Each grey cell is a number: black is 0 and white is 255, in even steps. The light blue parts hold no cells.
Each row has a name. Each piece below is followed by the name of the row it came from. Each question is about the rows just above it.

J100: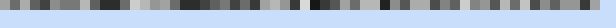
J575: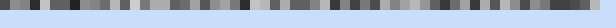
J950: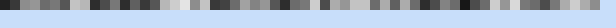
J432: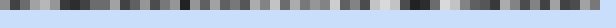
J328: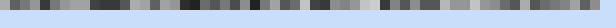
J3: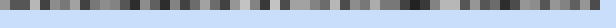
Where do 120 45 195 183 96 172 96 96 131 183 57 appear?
J575
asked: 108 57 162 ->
J100
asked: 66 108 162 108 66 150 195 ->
J3
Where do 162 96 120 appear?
J432
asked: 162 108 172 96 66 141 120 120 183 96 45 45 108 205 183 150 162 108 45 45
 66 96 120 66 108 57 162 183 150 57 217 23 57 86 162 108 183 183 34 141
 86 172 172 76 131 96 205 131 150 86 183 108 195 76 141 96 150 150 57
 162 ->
J100
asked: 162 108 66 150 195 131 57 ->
J3
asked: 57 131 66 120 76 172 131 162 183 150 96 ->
J575

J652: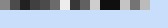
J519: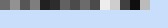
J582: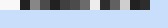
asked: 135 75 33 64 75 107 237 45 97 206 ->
J582
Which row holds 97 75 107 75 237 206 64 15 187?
J519
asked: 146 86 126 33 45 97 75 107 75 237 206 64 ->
J519
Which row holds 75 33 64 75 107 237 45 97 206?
J582

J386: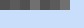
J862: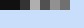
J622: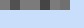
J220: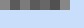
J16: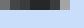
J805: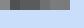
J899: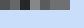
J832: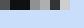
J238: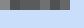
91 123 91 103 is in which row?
J220
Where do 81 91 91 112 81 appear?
J238
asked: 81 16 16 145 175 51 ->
J832

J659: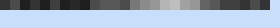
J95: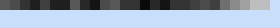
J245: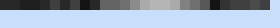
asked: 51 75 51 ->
J659
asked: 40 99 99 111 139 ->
J245
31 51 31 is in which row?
J659
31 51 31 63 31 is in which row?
J659
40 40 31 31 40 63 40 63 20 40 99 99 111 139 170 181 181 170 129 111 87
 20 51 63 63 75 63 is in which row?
J245
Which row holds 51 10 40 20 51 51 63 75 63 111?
J95

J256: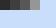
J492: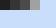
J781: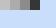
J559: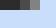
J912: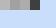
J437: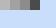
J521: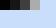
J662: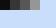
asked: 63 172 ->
J521
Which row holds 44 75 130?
J559

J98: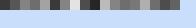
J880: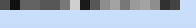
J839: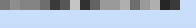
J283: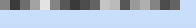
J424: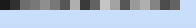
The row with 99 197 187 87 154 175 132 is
J283
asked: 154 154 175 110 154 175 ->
J839
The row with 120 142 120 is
J424
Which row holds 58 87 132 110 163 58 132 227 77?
J98
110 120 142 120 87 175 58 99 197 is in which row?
J424
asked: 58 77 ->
J283
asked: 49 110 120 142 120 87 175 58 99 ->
J424

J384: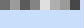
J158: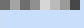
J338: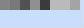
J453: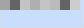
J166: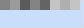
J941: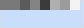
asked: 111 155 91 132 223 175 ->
J384
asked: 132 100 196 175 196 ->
J166
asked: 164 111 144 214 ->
J158
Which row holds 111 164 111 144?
J158
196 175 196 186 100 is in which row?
J453
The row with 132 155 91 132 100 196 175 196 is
J166

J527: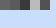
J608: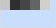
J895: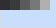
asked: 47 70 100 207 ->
J608
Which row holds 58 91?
J895
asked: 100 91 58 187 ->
J527
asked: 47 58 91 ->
J895
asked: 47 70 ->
J608

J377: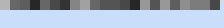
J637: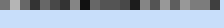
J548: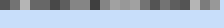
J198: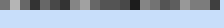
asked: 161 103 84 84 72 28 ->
J198
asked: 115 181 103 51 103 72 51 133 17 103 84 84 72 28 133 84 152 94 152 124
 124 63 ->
J637
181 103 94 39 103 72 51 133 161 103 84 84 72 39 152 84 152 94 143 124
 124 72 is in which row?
J377
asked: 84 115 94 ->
J548

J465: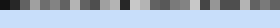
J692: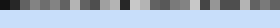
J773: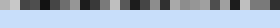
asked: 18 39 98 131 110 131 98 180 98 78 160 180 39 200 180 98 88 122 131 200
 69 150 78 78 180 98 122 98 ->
J692
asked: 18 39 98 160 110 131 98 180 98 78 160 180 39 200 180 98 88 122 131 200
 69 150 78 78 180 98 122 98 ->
J465
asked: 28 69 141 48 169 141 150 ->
J773

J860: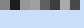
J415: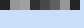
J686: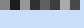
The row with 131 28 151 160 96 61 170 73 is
J860
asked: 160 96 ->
J860

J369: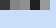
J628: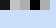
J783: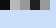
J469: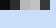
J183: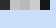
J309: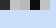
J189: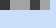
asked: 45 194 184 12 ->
J309
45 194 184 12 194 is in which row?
J309
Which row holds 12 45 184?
J469
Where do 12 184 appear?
J783

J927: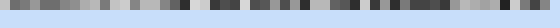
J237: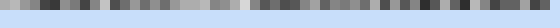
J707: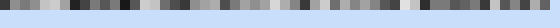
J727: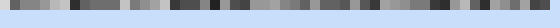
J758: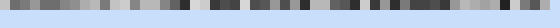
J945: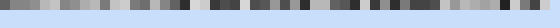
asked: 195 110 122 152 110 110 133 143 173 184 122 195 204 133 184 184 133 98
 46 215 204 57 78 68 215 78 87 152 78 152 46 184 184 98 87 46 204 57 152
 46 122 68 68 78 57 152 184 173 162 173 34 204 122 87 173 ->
J758
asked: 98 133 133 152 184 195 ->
J727

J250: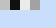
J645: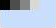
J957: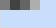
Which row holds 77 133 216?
J645
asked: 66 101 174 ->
J957
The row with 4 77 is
J645
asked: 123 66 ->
J957

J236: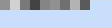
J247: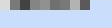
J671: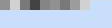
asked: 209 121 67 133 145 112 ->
J236
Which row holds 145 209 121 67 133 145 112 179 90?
J236
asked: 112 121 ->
J247
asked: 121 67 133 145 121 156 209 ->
J671

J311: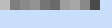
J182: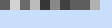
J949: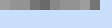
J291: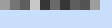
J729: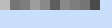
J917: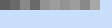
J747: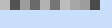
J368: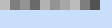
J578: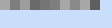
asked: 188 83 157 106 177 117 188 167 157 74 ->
J747
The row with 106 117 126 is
J578
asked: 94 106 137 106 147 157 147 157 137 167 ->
J917

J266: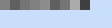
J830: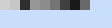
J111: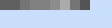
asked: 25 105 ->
J830
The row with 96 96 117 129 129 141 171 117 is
J111

